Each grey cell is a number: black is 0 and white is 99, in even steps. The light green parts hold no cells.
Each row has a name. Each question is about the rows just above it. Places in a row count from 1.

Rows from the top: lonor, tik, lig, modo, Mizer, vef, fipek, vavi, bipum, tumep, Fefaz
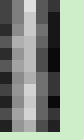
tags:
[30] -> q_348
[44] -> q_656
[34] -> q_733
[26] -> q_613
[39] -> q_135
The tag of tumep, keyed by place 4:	q_135
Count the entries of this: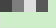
4
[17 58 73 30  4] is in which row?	Mizer
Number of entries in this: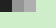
3
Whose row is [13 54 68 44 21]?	fipek
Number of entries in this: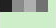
4

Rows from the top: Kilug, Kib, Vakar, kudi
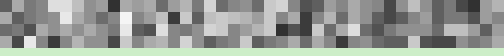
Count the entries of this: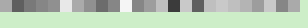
25
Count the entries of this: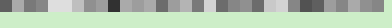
32
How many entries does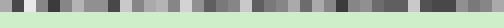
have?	42

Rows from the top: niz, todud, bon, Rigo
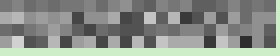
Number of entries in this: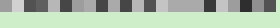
23
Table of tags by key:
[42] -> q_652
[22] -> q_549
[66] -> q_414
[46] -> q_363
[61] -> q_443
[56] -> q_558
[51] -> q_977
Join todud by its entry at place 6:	q_443
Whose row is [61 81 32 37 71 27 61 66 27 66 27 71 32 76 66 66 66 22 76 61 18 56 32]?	Rigo
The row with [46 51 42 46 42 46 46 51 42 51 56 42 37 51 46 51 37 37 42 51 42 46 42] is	niz
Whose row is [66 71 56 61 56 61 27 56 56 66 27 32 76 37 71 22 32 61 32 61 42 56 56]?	todud
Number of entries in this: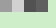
4

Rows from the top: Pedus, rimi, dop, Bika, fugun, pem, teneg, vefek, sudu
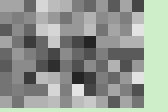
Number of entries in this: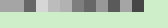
12
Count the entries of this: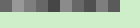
10
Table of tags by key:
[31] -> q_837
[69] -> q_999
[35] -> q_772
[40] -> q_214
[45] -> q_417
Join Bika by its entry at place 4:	q_214

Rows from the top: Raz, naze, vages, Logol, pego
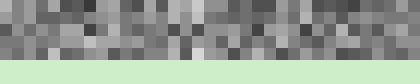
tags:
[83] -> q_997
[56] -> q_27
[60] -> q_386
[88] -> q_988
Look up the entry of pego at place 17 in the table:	q_997
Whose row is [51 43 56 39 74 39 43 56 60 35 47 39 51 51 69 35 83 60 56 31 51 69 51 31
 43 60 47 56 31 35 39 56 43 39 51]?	pego
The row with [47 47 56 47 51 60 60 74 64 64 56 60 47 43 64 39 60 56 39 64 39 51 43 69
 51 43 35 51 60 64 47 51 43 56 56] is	Logol
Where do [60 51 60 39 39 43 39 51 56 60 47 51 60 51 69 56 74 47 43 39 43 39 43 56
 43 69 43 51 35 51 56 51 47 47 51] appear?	naze

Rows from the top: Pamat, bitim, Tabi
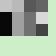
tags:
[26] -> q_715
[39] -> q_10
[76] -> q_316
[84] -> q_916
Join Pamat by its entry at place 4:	q_10
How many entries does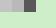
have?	3
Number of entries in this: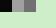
3
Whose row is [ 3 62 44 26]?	Tabi

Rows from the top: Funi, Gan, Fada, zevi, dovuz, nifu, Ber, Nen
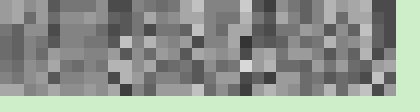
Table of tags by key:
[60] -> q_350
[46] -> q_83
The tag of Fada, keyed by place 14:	q_83
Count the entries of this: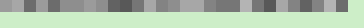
29
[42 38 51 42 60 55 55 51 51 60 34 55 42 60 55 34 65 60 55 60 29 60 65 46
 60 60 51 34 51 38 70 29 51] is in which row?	dovuz
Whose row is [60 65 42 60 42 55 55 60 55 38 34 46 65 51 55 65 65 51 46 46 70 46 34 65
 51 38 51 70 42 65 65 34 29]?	Gan
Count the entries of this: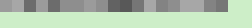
19

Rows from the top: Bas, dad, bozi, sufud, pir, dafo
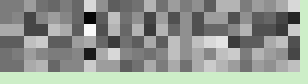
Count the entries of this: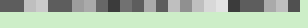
25
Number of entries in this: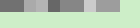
10
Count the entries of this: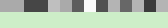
14

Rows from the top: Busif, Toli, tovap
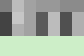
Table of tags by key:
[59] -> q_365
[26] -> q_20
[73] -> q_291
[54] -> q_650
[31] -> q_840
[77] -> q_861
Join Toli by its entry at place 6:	q_840
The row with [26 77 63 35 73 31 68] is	Toli
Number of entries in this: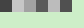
6
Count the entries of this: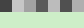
7

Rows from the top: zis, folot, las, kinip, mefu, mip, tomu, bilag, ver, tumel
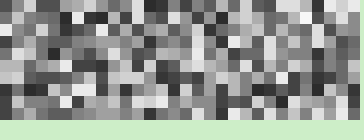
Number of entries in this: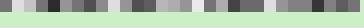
30
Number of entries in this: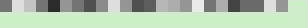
24
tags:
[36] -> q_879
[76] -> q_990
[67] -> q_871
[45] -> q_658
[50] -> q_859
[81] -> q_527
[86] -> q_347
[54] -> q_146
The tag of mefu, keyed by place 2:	q_347
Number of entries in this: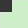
1
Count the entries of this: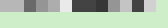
13
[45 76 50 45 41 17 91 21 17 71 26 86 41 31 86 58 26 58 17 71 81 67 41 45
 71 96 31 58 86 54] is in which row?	folot
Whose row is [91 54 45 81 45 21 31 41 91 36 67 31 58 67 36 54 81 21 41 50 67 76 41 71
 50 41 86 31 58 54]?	las

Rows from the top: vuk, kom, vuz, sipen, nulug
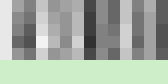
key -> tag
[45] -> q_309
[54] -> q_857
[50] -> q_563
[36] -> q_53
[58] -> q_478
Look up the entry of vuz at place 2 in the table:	q_563
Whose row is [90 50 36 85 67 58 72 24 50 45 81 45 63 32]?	vuz
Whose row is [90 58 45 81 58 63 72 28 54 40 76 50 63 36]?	nulug
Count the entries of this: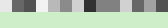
14
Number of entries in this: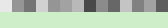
14

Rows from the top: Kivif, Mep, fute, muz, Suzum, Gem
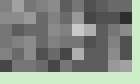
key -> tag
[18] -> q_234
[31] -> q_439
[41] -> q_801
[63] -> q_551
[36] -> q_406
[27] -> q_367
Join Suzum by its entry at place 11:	q_439
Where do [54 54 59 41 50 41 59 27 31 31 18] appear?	Mep

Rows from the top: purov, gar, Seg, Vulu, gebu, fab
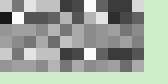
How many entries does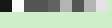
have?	9
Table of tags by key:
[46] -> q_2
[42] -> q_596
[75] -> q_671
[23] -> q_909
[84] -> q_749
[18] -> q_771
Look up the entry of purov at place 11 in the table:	q_909
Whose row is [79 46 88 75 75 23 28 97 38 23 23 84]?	purov
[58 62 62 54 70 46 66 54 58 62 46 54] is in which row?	Seg
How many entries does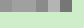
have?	6
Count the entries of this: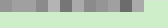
12
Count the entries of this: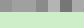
7

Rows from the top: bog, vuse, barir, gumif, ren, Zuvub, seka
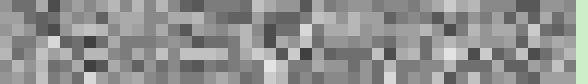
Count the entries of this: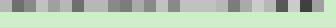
27
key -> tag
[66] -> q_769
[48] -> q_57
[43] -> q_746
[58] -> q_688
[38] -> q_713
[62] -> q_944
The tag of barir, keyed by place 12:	q_944
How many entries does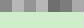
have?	7
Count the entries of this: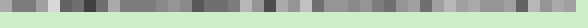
48

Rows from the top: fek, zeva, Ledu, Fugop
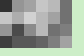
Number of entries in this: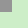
1
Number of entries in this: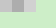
3
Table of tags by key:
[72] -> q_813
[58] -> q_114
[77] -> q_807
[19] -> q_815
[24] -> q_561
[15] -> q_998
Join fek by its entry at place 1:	q_815
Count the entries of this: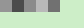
5
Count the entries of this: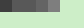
5
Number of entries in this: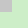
1

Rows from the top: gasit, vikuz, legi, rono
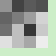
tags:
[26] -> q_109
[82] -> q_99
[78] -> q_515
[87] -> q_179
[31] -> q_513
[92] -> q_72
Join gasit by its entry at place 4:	q_513
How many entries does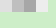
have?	4
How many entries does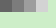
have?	4

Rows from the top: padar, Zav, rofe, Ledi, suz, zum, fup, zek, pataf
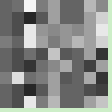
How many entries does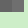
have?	2
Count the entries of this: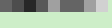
9
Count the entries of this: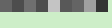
9
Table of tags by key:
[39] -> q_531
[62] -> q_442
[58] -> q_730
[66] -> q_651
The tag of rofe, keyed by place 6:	q_730

